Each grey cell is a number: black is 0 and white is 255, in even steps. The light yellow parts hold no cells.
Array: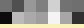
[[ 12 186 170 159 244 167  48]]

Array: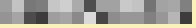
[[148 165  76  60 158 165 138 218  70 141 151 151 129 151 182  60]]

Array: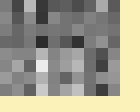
[[136  86 139  53 135 115 109 129 118 104]
 [105 102 119  43 111  86  50 125 145 102]
 [134 166  99 236 138 158 183 110  64 154]
 [125 142  97 201 132 164 192 112  61 134]]

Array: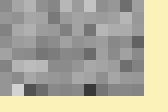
[[151 146 166 163 121 154 163 159 155 160 182 152]
 [143 156 160 133 140 161 146 152 157 136 143  98]
 [131 179 188 184 139 139 149 168 164 157 111 130]
 [149 210  82 108 137 133 137  57 117 134 135 132]]

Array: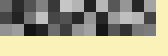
[[ 69  35 118 193  70  82  39 149  40 156 191 181  68]]

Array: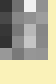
[[ 73 135 145 157]
 [ 50 140 197 136]]

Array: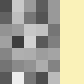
[[ 98 190 118  84 153]
 [161  61 210  89 127]
 [116 138 147 173 131]]

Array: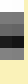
[[122 121]
 [ 27  20]]

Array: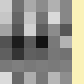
[[198 102 196 116 218 135]
 [ 82  28  89  18 121 179]
 [121 127 121 125 122 127]]
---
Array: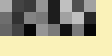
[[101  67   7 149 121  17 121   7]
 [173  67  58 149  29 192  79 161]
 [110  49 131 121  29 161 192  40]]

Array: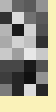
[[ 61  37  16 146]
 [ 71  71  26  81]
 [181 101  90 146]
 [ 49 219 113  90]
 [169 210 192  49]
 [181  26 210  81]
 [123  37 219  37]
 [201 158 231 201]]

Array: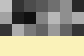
[[162  28  16 132 184 143 172]
 [193  52  76  88 111 143  40]
 [ 52 172 121  99 153  99  52]]

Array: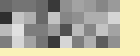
[[104 116 116 104  57 144 163 154 134 154]
 [186 224 125 125 154  80 186 134 195 163]
 [125 213 163 116  57 213 125 174  92 144]
 [ 46 195 174 104 195 134 144 174 174 213]]

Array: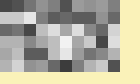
[[104 116  71 190 221 167 221 136 104 211]
 [167 190  92  92 190 230 155 116 136 179]
 [ 71  81 116 146 127  81 155 146 155 127]
 [179 179 136 167 190 242 167 201  71 221]
 [179 211 146 155 104  60 127 179 201  81]
 [201 201 230 127  92 104  92  92 146 104]]

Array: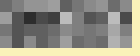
[[158  84  45  74  63 188 127  84  96 188  74]
 [118  84  96  96 108 138 127 118 127 167 127]
 [138  84 138  96 118 158 108 118 108 177 148]
 [108 127 148 148 158  96 118 138 148 108 138]]

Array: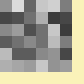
[[137 156  80 113 199  60]
 [187  92  92 137 147  71]
 [147 219 102 199 208 125]
 [ 71  80 113 175  60  71]
 [ 92 113 137 113 187 125]
 [175 166 156 199 147 156]]

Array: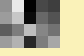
[[145 233   1  72  62]
 [156 199  11 104  83]
 [156 178  40 125 167]
 [ 93 125 190 134 114]]
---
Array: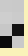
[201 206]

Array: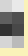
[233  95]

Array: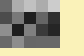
[204 101 128 141]

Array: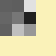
[225 119  96]

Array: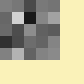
[116 134 141  75 129]

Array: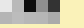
[ 51 182]

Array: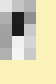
[178  30 161]
